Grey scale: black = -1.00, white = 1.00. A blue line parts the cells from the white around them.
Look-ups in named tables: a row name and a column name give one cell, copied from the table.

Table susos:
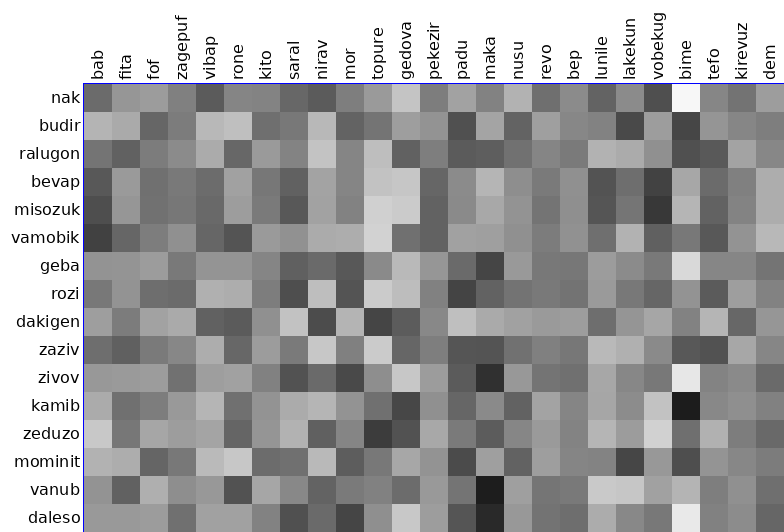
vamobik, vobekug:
-0.25
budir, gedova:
0.24
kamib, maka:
0.08
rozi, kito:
-0.02
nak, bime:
0.94
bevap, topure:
0.52
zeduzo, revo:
0.21
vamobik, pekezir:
-0.23
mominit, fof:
-0.21
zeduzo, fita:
-0.07
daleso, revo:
-0.10
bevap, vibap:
-0.15
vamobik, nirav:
0.34
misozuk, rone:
0.23
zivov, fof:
0.22
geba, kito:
0.04
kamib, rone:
-0.12
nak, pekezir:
-0.02

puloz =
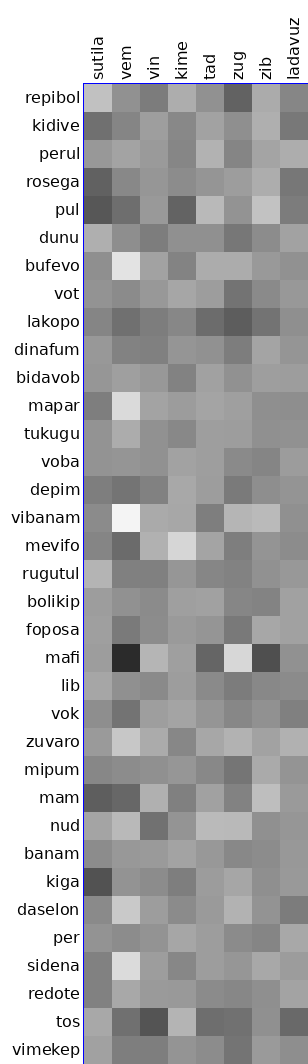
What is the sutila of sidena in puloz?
0.01
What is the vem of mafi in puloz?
-0.66
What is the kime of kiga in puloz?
-0.01
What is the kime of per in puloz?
0.30
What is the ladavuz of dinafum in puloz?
0.17
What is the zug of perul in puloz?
0.04
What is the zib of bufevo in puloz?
0.20
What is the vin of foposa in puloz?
0.10
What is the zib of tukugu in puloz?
0.13
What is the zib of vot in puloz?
0.08
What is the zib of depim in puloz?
0.11
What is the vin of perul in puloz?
0.21
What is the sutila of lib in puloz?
0.30
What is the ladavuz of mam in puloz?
0.21
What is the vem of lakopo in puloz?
-0.12

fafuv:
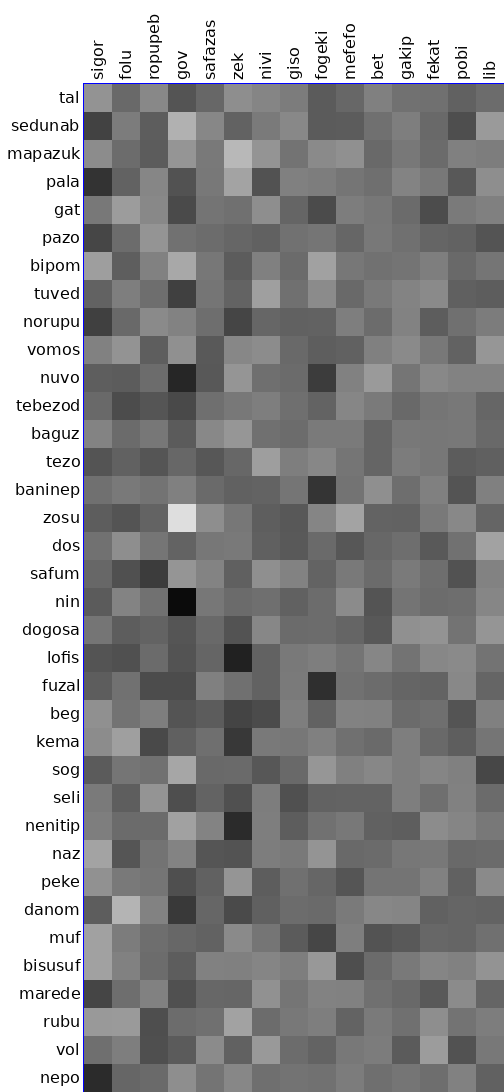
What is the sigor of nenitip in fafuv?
-0.01
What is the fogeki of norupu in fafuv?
-0.23
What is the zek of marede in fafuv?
-0.20
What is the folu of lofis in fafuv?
-0.37
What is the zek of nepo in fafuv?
0.06
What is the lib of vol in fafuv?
-0.06
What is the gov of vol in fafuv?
-0.29

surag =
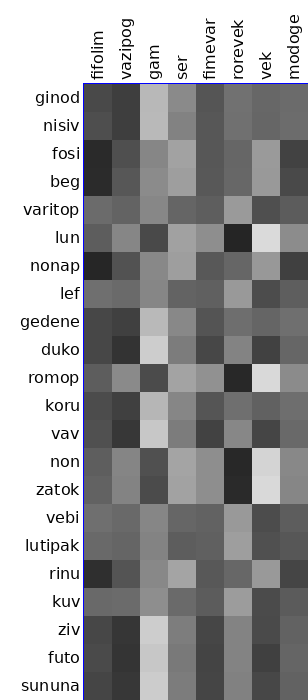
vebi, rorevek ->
0.20
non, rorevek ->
-0.69
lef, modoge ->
-0.26
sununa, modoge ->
-0.23
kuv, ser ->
-0.17
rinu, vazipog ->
-0.34
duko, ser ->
-0.03
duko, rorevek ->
0.03
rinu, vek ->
0.20
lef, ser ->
-0.22
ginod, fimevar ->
-0.33
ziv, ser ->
-0.02
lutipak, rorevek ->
0.24
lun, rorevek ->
-0.71
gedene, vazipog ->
-0.50
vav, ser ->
-0.03

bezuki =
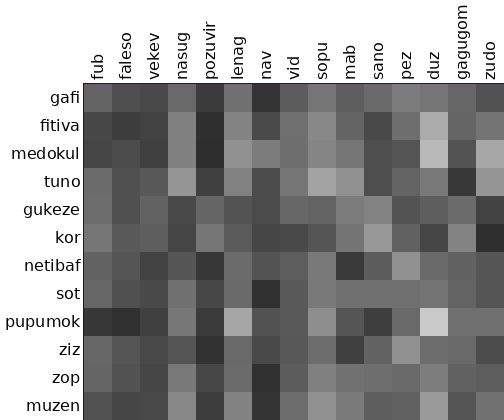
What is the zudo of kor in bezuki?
-0.63
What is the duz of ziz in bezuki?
-0.15
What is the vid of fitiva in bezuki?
-0.13
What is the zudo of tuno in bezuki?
0.17
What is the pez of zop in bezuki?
-0.17
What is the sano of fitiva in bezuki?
-0.43
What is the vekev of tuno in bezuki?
-0.31
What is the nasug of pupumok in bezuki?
-0.07
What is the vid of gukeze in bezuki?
-0.19

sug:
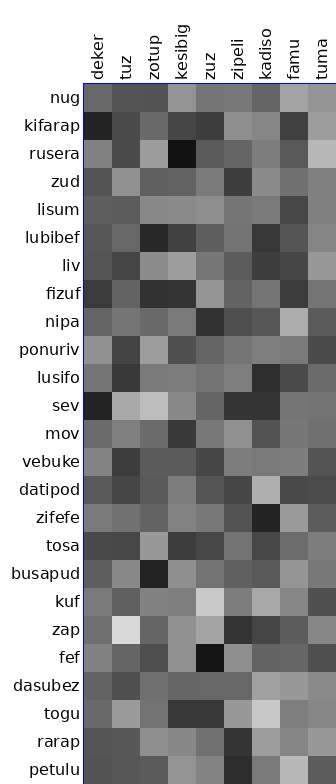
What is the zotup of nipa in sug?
-0.17
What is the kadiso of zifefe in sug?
-0.72
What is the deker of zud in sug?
-0.34
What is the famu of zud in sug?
-0.12
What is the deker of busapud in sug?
-0.26
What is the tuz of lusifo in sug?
-0.56
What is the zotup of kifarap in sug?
-0.17

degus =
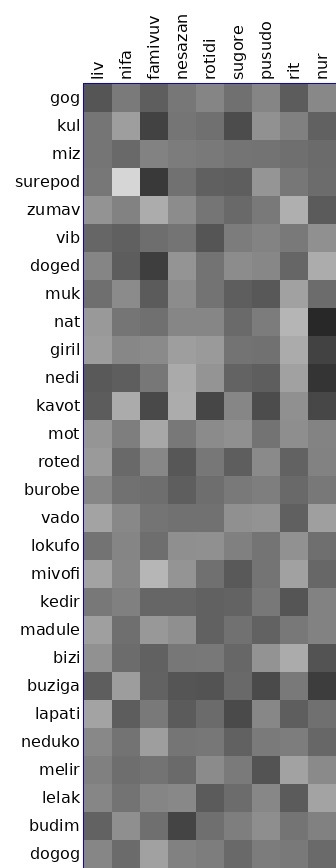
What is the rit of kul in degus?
0.00
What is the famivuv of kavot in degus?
-0.43
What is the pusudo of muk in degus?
-0.31
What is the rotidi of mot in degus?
0.09
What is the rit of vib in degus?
-0.05
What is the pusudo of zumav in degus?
-0.05
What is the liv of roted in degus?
0.21
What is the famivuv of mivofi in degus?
0.43
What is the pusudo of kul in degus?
0.14
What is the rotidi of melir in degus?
0.09
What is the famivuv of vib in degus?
-0.14
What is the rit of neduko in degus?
-0.02
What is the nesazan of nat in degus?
0.05
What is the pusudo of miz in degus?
-0.10
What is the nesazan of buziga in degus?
-0.33
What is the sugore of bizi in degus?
-0.19
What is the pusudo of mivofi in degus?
-0.09
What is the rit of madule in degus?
-0.06
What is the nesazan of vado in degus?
-0.11

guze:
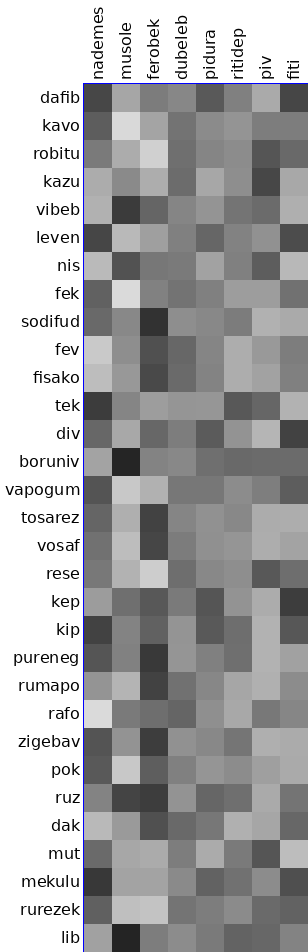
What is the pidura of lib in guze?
-0.04
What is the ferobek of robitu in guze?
0.63
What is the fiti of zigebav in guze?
0.34
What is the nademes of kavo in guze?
-0.27
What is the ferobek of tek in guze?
0.23
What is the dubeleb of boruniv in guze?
0.07
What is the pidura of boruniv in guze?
-0.13
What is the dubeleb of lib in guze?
0.10
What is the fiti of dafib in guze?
-0.45
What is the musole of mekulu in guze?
0.28
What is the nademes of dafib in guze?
-0.44
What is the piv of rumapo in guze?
0.38
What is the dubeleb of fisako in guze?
-0.17
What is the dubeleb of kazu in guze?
-0.15
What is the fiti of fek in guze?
-0.11

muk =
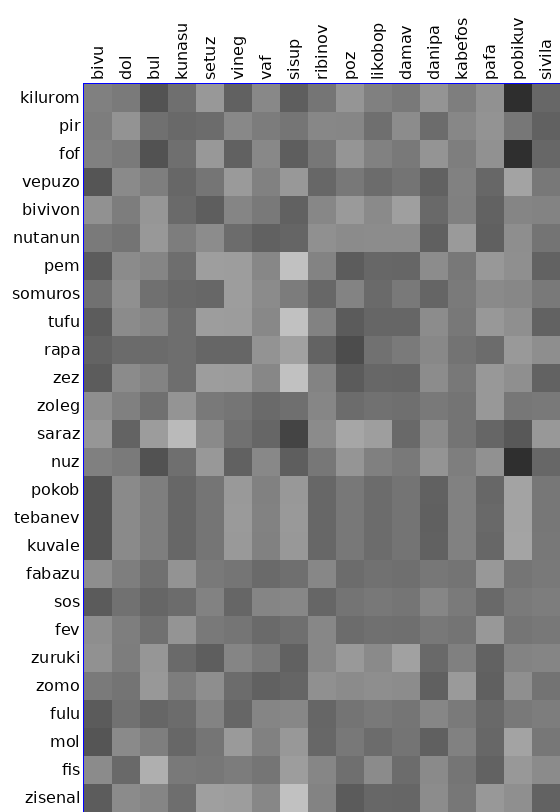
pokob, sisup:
0.19
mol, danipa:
-0.25
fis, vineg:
-0.03
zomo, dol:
-0.09
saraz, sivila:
0.19
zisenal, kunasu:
-0.14
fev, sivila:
-0.06
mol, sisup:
0.19
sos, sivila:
-0.02
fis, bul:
0.37
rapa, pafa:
-0.15
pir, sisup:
-0.08
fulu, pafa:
-0.18
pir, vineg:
0.07
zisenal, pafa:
0.19

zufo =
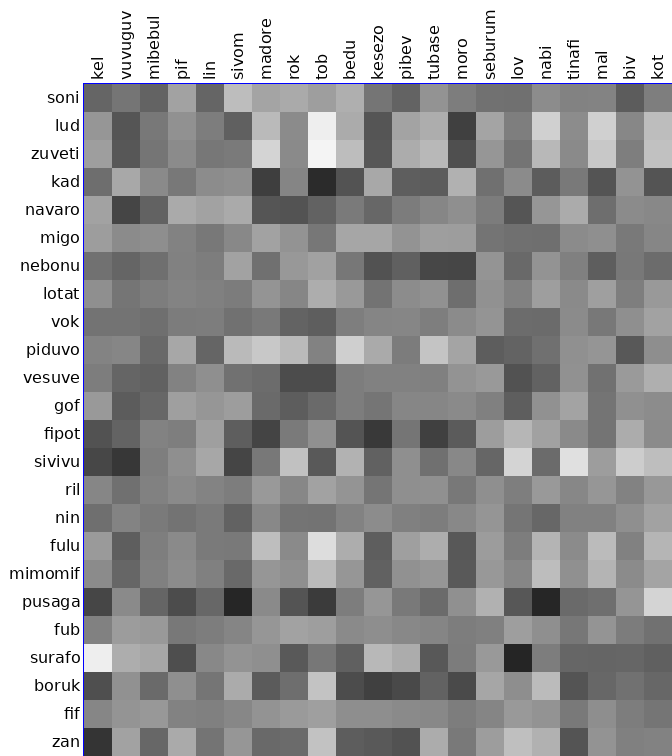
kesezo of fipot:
-0.55
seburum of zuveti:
0.18
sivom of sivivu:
-0.46
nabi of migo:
-0.13
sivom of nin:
-0.23
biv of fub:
-0.03
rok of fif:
0.21
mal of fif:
0.11
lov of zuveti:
-0.09
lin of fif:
0.00
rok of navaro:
-0.35
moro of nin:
0.07
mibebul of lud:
-0.06
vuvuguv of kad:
0.32
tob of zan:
0.52
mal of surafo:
-0.21
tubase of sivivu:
-0.12
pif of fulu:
0.08
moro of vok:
0.09
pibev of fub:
0.07

